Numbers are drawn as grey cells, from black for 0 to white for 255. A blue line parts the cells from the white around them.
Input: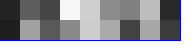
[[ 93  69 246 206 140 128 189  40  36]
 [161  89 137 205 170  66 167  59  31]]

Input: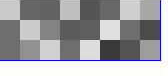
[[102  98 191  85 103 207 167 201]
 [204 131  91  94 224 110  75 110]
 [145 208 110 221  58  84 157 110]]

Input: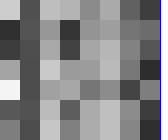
[[ 80 190 180 139 170  97  62 205]
 [ 84 151  53 148 158 117 108  48]
 [ 78 169  66 166 182 130  86  61]
 [ 77 201 155 156 186 120  45 164]
 [ 77 161 167 118 140  68 126 244]
 [ 82 187  93 171 191 140  61  88]
 [ 77 198 128 172 191 134  47 126]]

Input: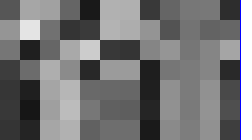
[[166 161 101  25 177 176  57 101 119 120  45  86]
 [228 113  52  58 179 173 148  83 115  99 102 149]
 [ 31 102 169 204  56  52 133 149 118 133 165 118]
 [108 174 139  40 155 155  30 118 123 133  41  61]
 [ 31 165 182 105 104 103  31 144 123 145  73  54]
 [ 22 159 188 119  96  94  37 145 122 147  79  56]
 [ 36 166 177  97 110 110  26 138 125 145  62  52]]

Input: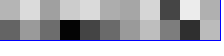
[[219 160 204 218 173 166 214  69 236 176 181]
 [154 109   4  68 106 154 190 125  47 187 100]]

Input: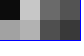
[[199 106  83  12]
 [178  79  57 162]]
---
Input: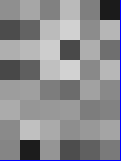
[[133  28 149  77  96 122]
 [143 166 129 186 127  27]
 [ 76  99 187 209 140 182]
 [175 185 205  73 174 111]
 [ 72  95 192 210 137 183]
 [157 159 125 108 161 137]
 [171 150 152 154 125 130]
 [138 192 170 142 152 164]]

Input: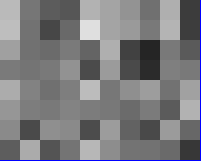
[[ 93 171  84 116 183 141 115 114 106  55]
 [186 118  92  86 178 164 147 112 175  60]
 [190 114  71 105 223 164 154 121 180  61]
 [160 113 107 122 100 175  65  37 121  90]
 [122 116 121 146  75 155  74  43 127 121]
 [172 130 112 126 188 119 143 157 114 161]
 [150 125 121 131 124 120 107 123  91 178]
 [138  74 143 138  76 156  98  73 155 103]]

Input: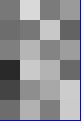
[[109 177 126 203]
 [120 217 123 154]
 [109 119 200  99]
 [127 181 132 157]
 [ 41 201 179 105]
 [ 68 142 168 204]]

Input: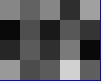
[[153  76  91 209  94]
 [134  98 134  46 160]
 [  9  78  25  87  52]
 [ 38  90  47 122   9]]

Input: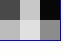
[[188 224 140]
 [ 73 200   7]]

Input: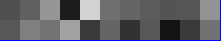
[[ 87 128 115 162  57 101  50  88  19  58 114]
 [ 80  96 150  28 210 111 101  91  84  85 147]]
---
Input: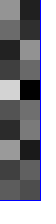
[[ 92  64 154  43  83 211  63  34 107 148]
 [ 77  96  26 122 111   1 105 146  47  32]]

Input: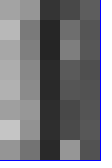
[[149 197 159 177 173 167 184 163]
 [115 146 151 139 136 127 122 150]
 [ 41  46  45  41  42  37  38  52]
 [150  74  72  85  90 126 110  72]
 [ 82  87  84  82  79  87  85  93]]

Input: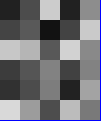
[[217  49  60 199  68  33]
 [156  76  85 181  89  76]
 [ 77 125 130  88  18 204]
 [188  34  65 210  67  33]
 [121 163 130 137 202 141]]

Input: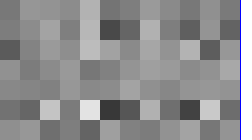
[[143 114 136 145  91 125 120]
 [151 102 133 124 131 140 150]
 [111 196 129 139 154 163 147]
 [126 123 151 153 142 127 140]
 [100 227 137 119 188 183 178]
 [159  56 140 129 162  73 116]
 [129  86 163 148 138 101 126]
 [124 177 144 159 166 177 154]
 [146 111 135 154 147 126 138]
 [163  66 148 139 179  95 120]
 [119 201 151 146  93 148 144]
 [148 109 147 168 151  99 122]]

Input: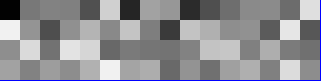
[[162 142 241   2]
 [130 218 148 120]
 [157 114  78 130]
 [141 227 144 128]
 [177 214 180  80]
 [241 104 137 208]
 [164 122 196  37]
 [173 117 126 162]
 [105 115  58 151]
 [147 130 195  43]
 [112 195 176  79]
 [160 198 142 110]
 [175 128 145 138]
 [128 174  91 139]
 [220 123 230 108]
 [141 112  87 223]]

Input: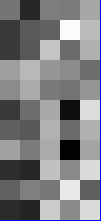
[[ 43  97  45 162  96  58 139 159  58  57 117]
 [ 36 127  38 123  88 110 170 184  87  90  38]
 [204 119 193 171 177 169 122 150 196  97 125]
 [138 232 137   2 107  14 115 139 106 251 123]
 [218  95 219 164 176 221 149 109 176 187 167]]
